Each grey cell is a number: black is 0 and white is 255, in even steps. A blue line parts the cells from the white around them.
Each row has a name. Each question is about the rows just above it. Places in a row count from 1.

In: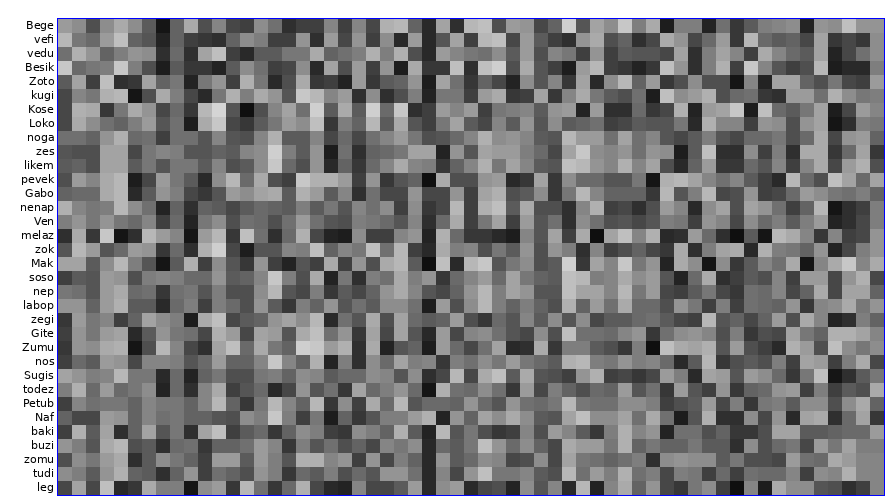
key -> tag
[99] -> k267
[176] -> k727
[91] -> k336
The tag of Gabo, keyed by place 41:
k267
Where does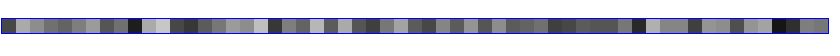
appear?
Loko
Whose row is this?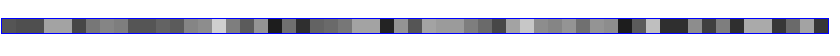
zes
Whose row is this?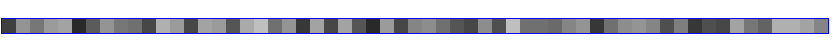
Gite
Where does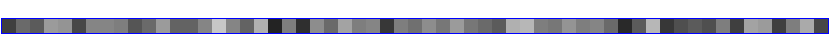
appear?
nos

